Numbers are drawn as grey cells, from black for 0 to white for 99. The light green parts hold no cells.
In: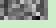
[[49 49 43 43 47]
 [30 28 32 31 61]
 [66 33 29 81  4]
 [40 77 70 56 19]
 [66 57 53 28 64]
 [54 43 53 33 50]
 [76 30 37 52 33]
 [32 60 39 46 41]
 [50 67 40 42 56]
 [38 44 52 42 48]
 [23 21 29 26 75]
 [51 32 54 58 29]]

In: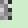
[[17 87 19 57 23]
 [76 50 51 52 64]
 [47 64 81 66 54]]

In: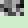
[[14  5 71 22]
 [62 16 39 75]
 [66 63 74 29]
 [43 46 31 28]
 [49 48  8 62]
 [78 27 49 89]]

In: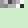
[[95 18]
 [71 98]
 [56 70]
 [29 70]
 [77 52]
 [59 57]]

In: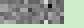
[[43 41 40 63 31 36]
 [35 44 52 43 57 53]
 [54 54 46 55 54 53]
 [42  4 39 66 60 36]
 [83 59 45 40 36 85]
 [55 38 49 61 56 34]
 [39 50 51 46 53 50]
 [40 52 47 36 50 54]
 [39 49 25 46 41 41]
 [63 51 64 52 45 51]
 [36 50 64 48 44 44]
 [48 48 39 51 56 45]
 [44 55 46 65 48 64]
 [41 51 55 46 47 65]
 [47 64 63 47 41 69]
 [47 61 65 40 59 57]]

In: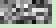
[[72 28 32 24 40 48]
 [43 35 76 56 41 25]
 [15 24 88 29 81 56]
 [37 24 88 31 75 49]
 [ 5 43 92 76 28  5]
 [68 41 47 64 25 48]
 [61 98 27 87 27 31]
 [56 62 52 60 33 13]
 [74 83 18 50 54 17]
 [51 25 81 28 70 37]
 [52 50 51 62 46 67]
 [27 55 68 50 64 44]
 [50 55 70 87 23 31]]

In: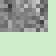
[[46 36 41 49 49 67 62 51]
 [38 54 32 39 67 25 40 68]
 [77 44 78 63 46 39 57 38]
 [70 71 55 54 40 57 45 69]
 [62 54 47 57 47 57 40 65]
 [47 75 47 50 49 46 42 69]
 [57 50 65 49 52 57 57 43]
 [68 60 54 53 44 58 47 54]
 [50 49 52 47 51 51 52 53]
 [43 23 31 44 44 66 66 59]
 [36 58 36 54 59 44 42 54]
 [56 60 45 56 48 52 44 52]]

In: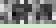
[[55 51 54 77 90 45]
 [53 23 22 14 18 55]
 [53 20 17 26 41 53]
 [77 25 31 33 47 71]
 [41 56 46 23 16 47]
 [58 64 58 54 61 62]
 [76 22 19 60 82 72]
 [25 25 19 29 26 29]
 [90 23 38 25 35 88]
 [35 23 38 21 24 28]
 [55 26 26  4 24 45]
 [61 68 64 78 71 55]
 [33 61 70 45 40 37]
 [65 87 84 54 27 58]]

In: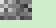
[[46 66 20 52 34]
 [47 20 53 45 35]
 [49 30 35 45 26]
 [33 50 41 37 56]
 [56 47 57 52 38]
 [71 50 74 51 35]
 [47 74 36 46 44]
 [86 58 84 56 30]]
